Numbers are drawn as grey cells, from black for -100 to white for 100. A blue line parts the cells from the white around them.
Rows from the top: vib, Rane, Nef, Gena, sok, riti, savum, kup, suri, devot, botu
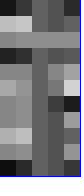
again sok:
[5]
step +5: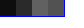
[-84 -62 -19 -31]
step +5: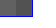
[-19 -31]
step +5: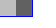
[ 54 -19]
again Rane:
[-24]
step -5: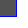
[-41]
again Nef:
[11]

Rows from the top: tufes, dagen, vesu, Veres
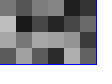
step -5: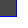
[-49]
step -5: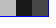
[ 43 -86 -49]
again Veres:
[-29]

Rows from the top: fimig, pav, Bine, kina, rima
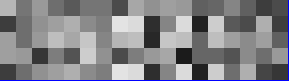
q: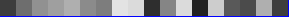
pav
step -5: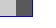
[ 56 -35]
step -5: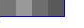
[-13  15 -19 -35]
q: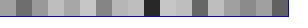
Bine
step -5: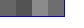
[-25 -40   4 -19]
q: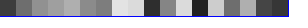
rima

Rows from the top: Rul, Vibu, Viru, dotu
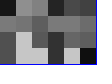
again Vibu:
[-4]
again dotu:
[55]
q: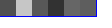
Viru

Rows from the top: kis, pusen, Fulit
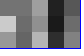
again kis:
[-10]
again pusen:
[-15]

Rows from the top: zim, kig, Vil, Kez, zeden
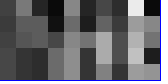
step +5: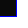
[-87]
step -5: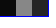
[-97   1 -76]

